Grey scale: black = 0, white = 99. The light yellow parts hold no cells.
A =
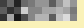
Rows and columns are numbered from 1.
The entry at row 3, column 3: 9
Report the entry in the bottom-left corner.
19
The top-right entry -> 58
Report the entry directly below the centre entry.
70
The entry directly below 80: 30
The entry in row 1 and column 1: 25
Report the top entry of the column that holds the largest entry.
75
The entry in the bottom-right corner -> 52
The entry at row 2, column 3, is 30
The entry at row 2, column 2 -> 19

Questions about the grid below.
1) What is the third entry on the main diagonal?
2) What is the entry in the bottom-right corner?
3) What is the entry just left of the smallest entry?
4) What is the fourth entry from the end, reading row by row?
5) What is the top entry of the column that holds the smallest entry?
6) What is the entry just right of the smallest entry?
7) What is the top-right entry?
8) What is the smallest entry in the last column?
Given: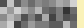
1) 60
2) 42
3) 48
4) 36
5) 60
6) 42
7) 81
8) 36

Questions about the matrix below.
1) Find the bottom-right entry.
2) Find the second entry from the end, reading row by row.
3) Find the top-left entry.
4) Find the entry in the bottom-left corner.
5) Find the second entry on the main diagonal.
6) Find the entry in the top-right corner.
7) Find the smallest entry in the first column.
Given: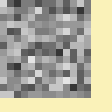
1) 48
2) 54
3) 83
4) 77
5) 65
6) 48
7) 37

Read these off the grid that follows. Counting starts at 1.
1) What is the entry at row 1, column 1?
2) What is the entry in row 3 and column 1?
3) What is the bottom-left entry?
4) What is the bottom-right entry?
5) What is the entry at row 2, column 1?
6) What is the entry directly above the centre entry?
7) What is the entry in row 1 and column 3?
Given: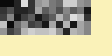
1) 4
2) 25
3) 58
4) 52
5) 20
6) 36
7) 14

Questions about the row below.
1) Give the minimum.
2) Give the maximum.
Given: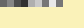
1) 19
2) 90

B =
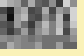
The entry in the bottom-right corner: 39
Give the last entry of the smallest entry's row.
82
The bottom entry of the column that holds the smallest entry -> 66
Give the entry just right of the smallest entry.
61
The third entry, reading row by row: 61
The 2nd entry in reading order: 66
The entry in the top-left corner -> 77
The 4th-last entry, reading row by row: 44
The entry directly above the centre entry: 28
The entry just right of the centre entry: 72
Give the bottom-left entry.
44
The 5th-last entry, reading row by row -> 44
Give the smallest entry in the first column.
28
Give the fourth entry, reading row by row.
39
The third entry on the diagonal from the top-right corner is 72
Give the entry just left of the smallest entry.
44
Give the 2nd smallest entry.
12
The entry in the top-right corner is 55
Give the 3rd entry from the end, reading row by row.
61

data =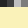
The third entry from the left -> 74
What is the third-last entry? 25
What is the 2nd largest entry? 48

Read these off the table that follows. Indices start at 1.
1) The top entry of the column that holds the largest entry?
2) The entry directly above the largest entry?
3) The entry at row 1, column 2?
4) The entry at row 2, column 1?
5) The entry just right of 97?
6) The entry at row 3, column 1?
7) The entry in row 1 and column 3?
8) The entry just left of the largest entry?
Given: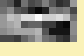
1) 33
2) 3
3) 33
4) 44
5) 80
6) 59
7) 13
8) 85

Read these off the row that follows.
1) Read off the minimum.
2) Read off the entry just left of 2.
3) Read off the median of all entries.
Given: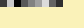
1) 2
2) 79
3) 39

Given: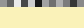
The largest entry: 91
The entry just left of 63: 10
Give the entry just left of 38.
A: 58
